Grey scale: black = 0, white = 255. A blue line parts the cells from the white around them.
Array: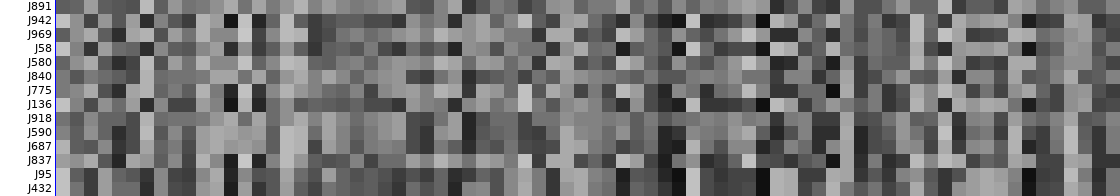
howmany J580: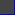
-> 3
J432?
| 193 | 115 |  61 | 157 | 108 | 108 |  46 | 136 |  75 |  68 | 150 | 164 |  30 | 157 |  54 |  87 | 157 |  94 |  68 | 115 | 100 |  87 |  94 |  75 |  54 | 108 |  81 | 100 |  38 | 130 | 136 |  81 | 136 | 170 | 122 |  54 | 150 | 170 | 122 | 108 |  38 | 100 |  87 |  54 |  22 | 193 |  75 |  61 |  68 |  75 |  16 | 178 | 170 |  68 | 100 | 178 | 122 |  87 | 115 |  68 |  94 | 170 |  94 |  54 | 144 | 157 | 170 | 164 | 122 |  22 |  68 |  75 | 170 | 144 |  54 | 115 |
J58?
| 193 | 130 |  54 | 157 | 108 | 100 |  46 | 136 |  94 |  87 | 136 | 157 |  46 | 144 |  61 |  94 | 150 |  94 |  54 |  94 | 100 |  87 | 122 |  75 |  54 | 108 |  81 | 100 |  38 | 144 | 136 |  81 | 136 | 115 | 115 |  54 | 144 | 170 | 108 | 115 |  30 |  94 | 108 |  87 |  22 | 193 | 108 |  61 |  75 |  75 |  22 | 186 | 170 |  75 | 100 | 178 | 108 |  94 | 115 | 100 |  87 | 170 |  75 |  46 | 150 | 157 | 150 | 164 | 122 |  22 |  81 | 100 | 150 | 144 |  81 | 122 |

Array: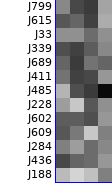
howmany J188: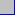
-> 1
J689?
| 101 |  59 | 115 | 101 |
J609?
|  87 | 121 | 199 | 128 |
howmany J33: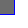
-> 1
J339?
|  79 |  65 |  93 | 136 |
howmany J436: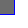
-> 1
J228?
| 157 | 199 |  87 | 144 |

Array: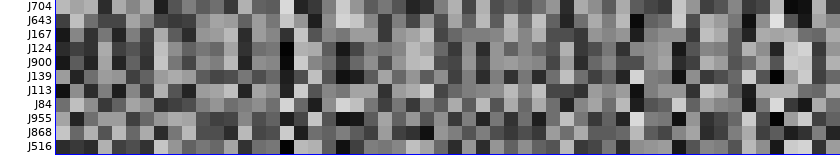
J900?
|  24 |  92 |  36 | 164 |  36 |  98 |  50 | 197 | 119 |  70 | 142 | 126 | 185 |  36 | 142 | 134 |  10 | 203 | 134 | 111 |  50 | 104 | 142 |  78 | 149 | 185 | 191 |  78 |  70 | 149 |  64 | 149 | 156 | 142 | 134 |  70 | 156 |  44 | 104 | 134 |  78 |  78 | 142 | 164 |  44 |  64 | 177 | 156 |  84 | 111 | 164 |  84 | 203 | 197 |  70 | 177 |
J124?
|  44 |  64 |  50 | 171 |  64 |  84 |  57 | 191 | 142 |  98 | 119 | 104 | 164 |  50 | 111 | 119 |   3 | 177 | 171 |  92 |  24 |  70 | 126 | 119 | 134 | 185 | 164 | 104 |  57 | 142 |  44 | 149 |  98 | 134 | 104 |  84 | 177 |  57 |  78 | 119 |  50 | 134 | 142 | 156 |  24 |  84 | 134 | 126 |  92 | 177 | 142 |  36 | 197 | 211 |  57 | 149 |
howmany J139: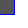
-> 2
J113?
|  17 | 142 |  44 | 126 |  30 | 134 |  57 | 177 |  84 |  36 | 156 | 164 | 191 |  36 | 164 | 142 |  36 | 203 |  84 | 134 | 119 | 164 | 164 |  50 | 156 | 171 | 203 |  70 | 104 | 126 | 134 | 142 | 185 | 134 | 191 |  70 |  70 |  50 | 156 | 134 | 156 |  17 | 126 | 149 | 149 |  50 | 197 | 177 |  92 |  30 | 171 | 177 | 177 | 111 | 104 | 177 |

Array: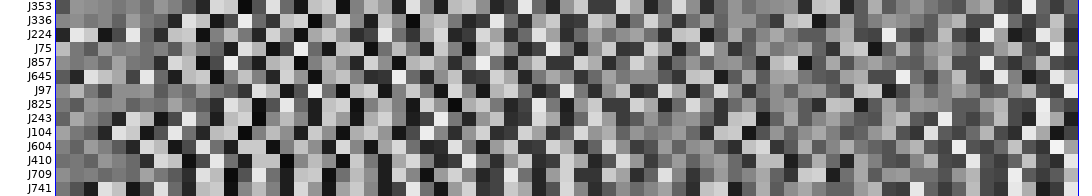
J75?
| 188 | 120 |  91 | 155 | 128 | 134 | 112 | 128 |  91 | 168 | 128 |  99 |  30 | 224 | 181 |  17 |  75 | 237 | 106 |  23 | 194 | 202 |  17 | 112 | 188 | 120 |  30 | 202 | 128 |  23 | 168 | 210 | 128 |  38 |  68 | 231 | 120 |  38 | 142 | 202 |  53 |  60 | 210 | 162 |  38 | 106 | 216 | 142 |  53 |  99 | 162 | 120 | 142 | 162 |  99 |  53 | 188 | 202 |  23 |  99 | 174 |  99 | 149 | 162 | 128 |  83 |  91 | 155 | 188 |  83 |  68 | 237 |  83 |
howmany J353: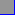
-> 7
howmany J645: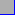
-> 1
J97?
| 142 | 181 | 120 |  75 | 142 | 142 | 149 |  91 | 128 | 106 | 155 | 120 |  99 |  53 | 224 | 188 |  23 |  83 | 237 | 112 |  17 | 188 | 210 |  23 | 128 | 202 | 128 |  23 | 216 | 134 |  23 | 181 | 210 | 120 |  38 |  68 | 231 | 120 |  46 | 142 | 194 |  46 |  60 | 216 | 162 |  38 | 106 | 216 | 142 |  53 | 112 | 142 |  99 | 149 | 155 |  99 |  68 | 194 | 202 |  30 |  75 | 149 |  99 | 134 | 162 | 134 |  83 |  91 | 142 | 181 |  83 |  60 | 237 |
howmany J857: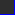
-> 4

